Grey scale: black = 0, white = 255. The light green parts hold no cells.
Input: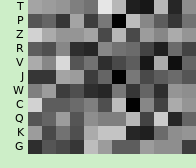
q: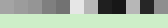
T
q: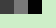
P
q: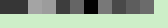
J
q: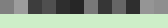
W
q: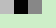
C
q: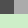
K
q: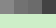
R

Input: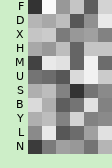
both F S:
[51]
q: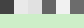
M

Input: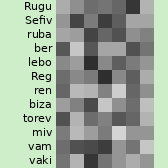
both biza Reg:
[109]
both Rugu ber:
[116]
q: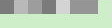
miv
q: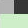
vaki
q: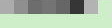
Rugu
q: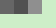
ruba
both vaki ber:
[116]

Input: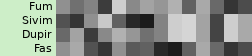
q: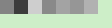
Fum
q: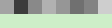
Dupir

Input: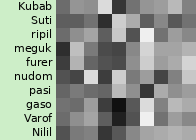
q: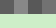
Suti
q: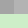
meguk
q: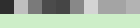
meguk

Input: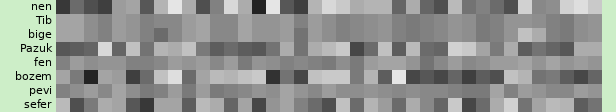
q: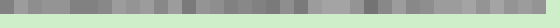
fen
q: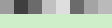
bozem

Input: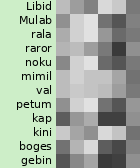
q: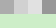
rala
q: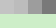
val

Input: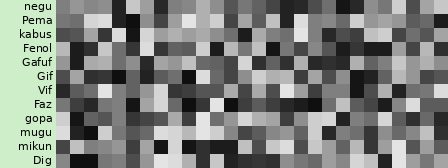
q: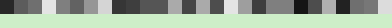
Vif
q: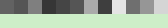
gopa

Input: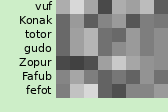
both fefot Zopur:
[79]
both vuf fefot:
[216]
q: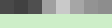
Zopur
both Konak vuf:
[93]

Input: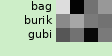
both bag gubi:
[114]
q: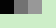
bag
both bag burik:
[114]
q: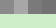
burik
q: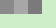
burik
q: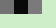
gubi

